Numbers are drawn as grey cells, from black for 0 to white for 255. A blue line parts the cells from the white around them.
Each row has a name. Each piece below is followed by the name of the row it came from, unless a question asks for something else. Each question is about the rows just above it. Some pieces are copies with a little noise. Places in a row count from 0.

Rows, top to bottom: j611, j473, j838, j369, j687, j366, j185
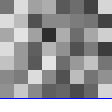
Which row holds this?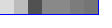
j473
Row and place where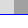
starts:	j611, 1
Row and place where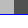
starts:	j473, 1
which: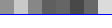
j185

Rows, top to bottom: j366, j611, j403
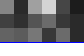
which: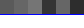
j403
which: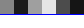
j366
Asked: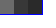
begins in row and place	j611, 3

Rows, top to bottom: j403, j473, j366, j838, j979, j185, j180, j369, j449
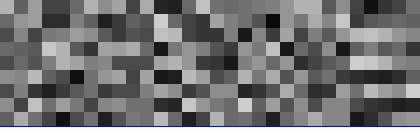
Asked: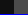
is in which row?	j449
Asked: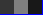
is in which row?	j366

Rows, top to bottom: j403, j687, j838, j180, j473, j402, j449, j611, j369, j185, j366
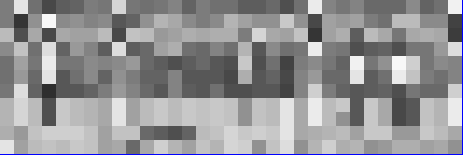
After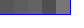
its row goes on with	[105 105 207]
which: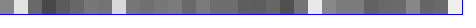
j403
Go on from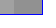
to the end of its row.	[200 145  72 161 153 161 124 112 187 187 138 138  66]
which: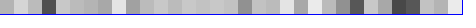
j369
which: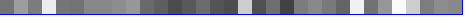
j473
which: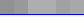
j366
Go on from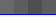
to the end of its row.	[105  87  79 200  79 112  66 124 138 118  99 241 118 145 248 207 118 138
 131]

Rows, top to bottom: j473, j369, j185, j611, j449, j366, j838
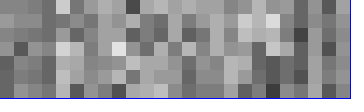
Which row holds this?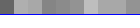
j449
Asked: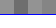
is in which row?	j449
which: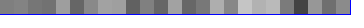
j185
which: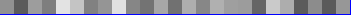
j611
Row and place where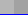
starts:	j473, 11
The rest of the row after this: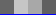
[154  81 147]
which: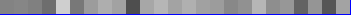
j473

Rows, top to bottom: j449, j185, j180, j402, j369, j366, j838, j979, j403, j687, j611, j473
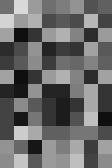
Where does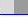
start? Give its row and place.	j449, 1
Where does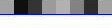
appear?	j366
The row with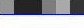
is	j838
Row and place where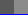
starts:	j369, 1
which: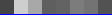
j687

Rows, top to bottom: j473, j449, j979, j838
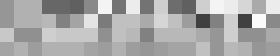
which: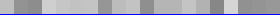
j979
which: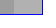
j838
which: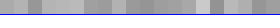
j838
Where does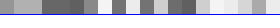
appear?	j473
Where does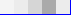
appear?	j473
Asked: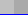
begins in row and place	j449, 9

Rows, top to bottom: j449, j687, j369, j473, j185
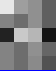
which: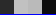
j369
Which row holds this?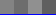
j687
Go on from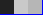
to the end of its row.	[20]
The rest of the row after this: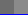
[82]
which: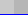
j369
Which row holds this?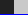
j369

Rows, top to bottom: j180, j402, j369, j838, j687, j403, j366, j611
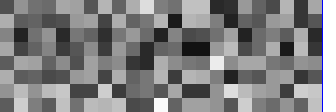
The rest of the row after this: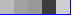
[199]
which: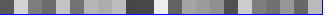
j611
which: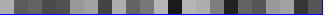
j402

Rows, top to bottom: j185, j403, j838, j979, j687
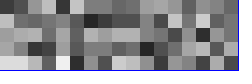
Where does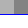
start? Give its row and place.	j838, 9
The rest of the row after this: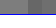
[158 166 150  96 144 131 103]
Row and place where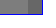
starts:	j185, 6
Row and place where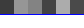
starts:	j687, 11

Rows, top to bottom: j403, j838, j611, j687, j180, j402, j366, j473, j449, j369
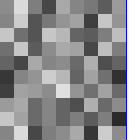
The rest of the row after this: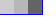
[162 112  49]
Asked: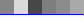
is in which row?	j369
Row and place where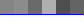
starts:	j180, 3
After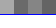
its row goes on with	[ 78 175 106 140]
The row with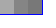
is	j403
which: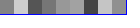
j838

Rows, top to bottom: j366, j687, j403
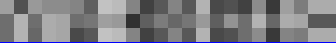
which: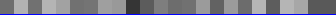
j687
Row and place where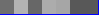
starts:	j687, 17
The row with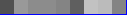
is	j366
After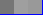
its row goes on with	[ 49  95 124 103 118 153  95 147 110 179 103 172 166  88  88]
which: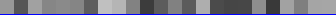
j366
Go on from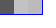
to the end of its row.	[132  65  88 132  88 179  73  81 110 140  57 132 124 172 172]

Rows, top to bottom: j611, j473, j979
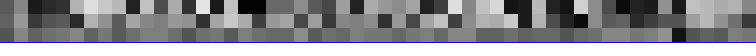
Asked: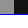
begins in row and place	j979, 47
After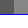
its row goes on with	[ 26  42  49 177 222 200 185  34 192  77 171  49 229  26 192   3   3 104
 104 140  90  71 158  34 171 152 140 164  34  64 222 134 192 215  19  26
 185  34  19 208 140  77  11  34  26 146  26 192 185 171 177 134]
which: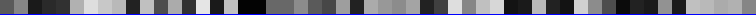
j611
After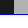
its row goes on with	[ 77  34  11 140  90  98  42  64  84  84 158 185 146 111  57]
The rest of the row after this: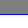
[111  84 111 119  90 126 111 104 104 140  90 111 104 126 119 119 104 119
 126 104 134 134  98  98 111  98 104 104  84 104 111 134 134 119 126 146
  19  84  98  90 126 119]
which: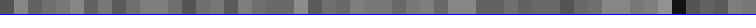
j979
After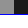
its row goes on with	[192 185 171 177 134]

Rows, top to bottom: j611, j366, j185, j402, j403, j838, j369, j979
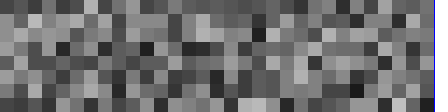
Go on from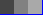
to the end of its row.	[108  92 100  53 100 156 100 129  85  92  46 129 129  46 169 108]
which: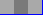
j403
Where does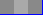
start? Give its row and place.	j369, 5
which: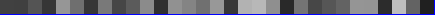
j979
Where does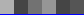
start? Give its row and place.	j611, 6

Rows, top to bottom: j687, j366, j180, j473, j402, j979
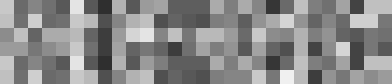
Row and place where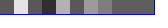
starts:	j402, 4
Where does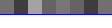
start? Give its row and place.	j473, 6
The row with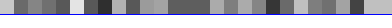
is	j687

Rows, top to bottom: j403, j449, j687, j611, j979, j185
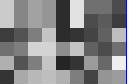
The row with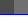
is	j611
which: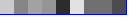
j403
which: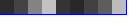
j687
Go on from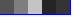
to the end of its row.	[156 104 238]

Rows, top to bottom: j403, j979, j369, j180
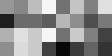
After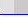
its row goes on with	[246 114 202 128  65]
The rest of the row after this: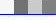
[65]
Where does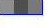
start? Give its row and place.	j979, 5
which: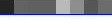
j979
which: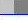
j403
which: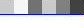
j369
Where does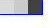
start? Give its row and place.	j180, 1

